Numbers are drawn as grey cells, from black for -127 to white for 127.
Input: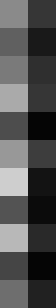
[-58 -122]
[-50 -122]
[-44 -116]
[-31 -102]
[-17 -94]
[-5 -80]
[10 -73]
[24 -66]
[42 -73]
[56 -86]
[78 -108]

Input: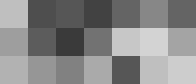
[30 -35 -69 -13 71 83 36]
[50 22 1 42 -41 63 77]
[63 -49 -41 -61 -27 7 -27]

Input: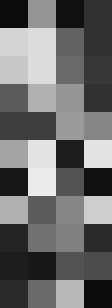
[-116 21 -110 -78]
[-104 107 -44 -110]
[-98 -104 -44 -51]
[-91 -14 0 -85]
[-85 -22 57 -116]
[-65 -65 27 6]
[-36 49 21 -78]
[35 99 -98 99]
[49 -36 6 78]
[71 92 -22 -72]
[84 92 -29 -78]

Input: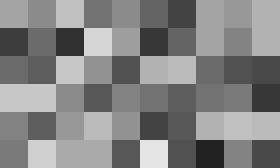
[-66 -20 -79 85 30 -72 -27 36 3 50]
[-20 -34 71 18 -46 50 58 -20 -46 -54]
[-5 79 42 42 -40 100 -46 -93 3 -54]
[3 -34 24 58 18 -60 -40 50 64 58]
[36 11 64 -13 11 -27 -60 36 24 50]
[71 71 11 -40 3 -13 -34 -13 -5 -72]

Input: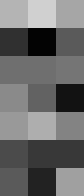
[-79 -124 -37]
[-52 -71 -71]
[-37 -93 32]
[-16 -16 -10]
[10 -29 -109]
[25 46 3]
[52 80 38]

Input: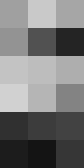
[-99 -107 -73]
[-79 -67 -61]
[19 -46 -91]
[32 73 38]
[67 61 46]
[81 53 3]

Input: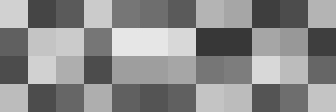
[-51 81 46 -51 30 30 38 -9 -2 88 60 -25]
[-31 68 75 -9 102 102 88 -72 -72 38 24 -65]
[60 -51 -25 46 -31 -43 -31 68 60 -43 -17 68]
[81 -58 -37 75 -9 -17 -37 52 38 -65 -51 52]

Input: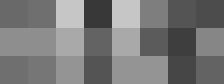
[-22 -16 70 -71 70 -1 -43 -51]
[-16 -9 20 -43 20 20 -57 -28]
[14 14 41 -28 41 -36 -65 6]
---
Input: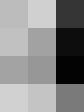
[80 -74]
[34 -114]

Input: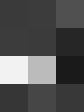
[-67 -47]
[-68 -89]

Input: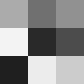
[-15 17]
[-86 -51]

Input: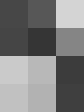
[-40 84]
[-74 5]

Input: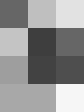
[63 98]
[-65 -25]

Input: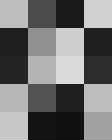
[-52 -102]
[17 78]

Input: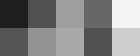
[-46 30]
[18 41]

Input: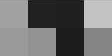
[-93 -95]
[18 -99]
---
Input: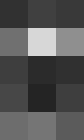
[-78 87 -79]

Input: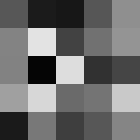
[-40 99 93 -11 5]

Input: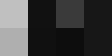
[64 -111]

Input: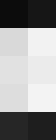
[-115 114]

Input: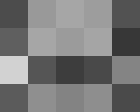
[-51 38 -66 14]

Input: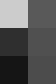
[76 -47]

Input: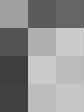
[32 48 59]

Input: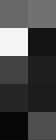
[-23 -107]
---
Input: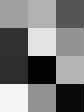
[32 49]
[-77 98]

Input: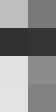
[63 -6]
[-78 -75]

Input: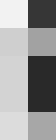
[114 -73]
[79 34]

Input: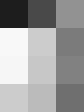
[-98 -54]
[120 76]

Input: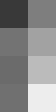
[-70 -1]
[-12 34]

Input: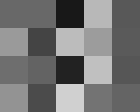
[-23 -23]
[26 -59]
